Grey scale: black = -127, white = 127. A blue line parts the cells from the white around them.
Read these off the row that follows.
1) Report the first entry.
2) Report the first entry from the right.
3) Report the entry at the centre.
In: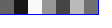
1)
-28
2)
-15
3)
22

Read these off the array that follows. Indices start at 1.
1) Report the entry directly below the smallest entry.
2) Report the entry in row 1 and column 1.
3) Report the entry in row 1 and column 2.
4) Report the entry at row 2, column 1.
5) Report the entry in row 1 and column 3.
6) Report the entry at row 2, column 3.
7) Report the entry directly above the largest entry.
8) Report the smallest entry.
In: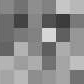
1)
-33
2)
7
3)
-13
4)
-20
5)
14
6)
7
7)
-47
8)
-68

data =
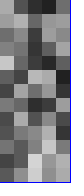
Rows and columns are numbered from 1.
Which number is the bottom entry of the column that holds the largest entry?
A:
78
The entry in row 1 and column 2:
-45
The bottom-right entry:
43
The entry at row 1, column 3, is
-81
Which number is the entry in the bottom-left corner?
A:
-38
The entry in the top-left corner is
43
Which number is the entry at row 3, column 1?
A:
-17
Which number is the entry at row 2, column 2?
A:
49
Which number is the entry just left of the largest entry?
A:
-38
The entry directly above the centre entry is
56
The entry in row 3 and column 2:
9
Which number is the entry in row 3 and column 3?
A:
-67
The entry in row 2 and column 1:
29

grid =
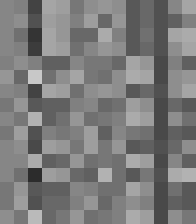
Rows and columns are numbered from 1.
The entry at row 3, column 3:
-75
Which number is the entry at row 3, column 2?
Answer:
-15
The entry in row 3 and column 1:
6
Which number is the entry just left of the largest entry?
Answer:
-23
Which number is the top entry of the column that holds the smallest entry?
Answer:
-60
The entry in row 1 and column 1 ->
6
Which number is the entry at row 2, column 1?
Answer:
6
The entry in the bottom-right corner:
-8
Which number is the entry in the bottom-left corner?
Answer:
14
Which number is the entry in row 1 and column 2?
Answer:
0
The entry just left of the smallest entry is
-15
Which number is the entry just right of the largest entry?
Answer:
-15
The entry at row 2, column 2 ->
14
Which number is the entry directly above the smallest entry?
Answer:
43
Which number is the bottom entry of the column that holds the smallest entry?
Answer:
58
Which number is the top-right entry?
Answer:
37

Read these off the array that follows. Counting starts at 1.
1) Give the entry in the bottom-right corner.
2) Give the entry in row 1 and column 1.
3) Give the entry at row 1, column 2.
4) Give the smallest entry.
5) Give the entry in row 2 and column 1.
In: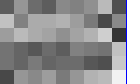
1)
114
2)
-34
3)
22
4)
-75
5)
65

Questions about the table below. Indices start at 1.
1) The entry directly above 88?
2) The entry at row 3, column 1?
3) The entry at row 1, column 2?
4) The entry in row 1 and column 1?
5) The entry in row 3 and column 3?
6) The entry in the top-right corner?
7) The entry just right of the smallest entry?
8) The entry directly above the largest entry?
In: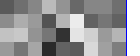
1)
80
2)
66
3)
-16
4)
-37
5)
19
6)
-16
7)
-29
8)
-23

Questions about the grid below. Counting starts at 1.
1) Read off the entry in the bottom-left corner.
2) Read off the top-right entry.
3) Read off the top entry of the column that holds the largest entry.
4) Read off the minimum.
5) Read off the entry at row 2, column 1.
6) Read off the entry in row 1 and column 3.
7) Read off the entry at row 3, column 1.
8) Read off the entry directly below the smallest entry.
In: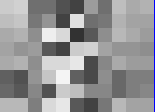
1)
56
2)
50
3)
-46
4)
-77
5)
62
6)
-16
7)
42
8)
75
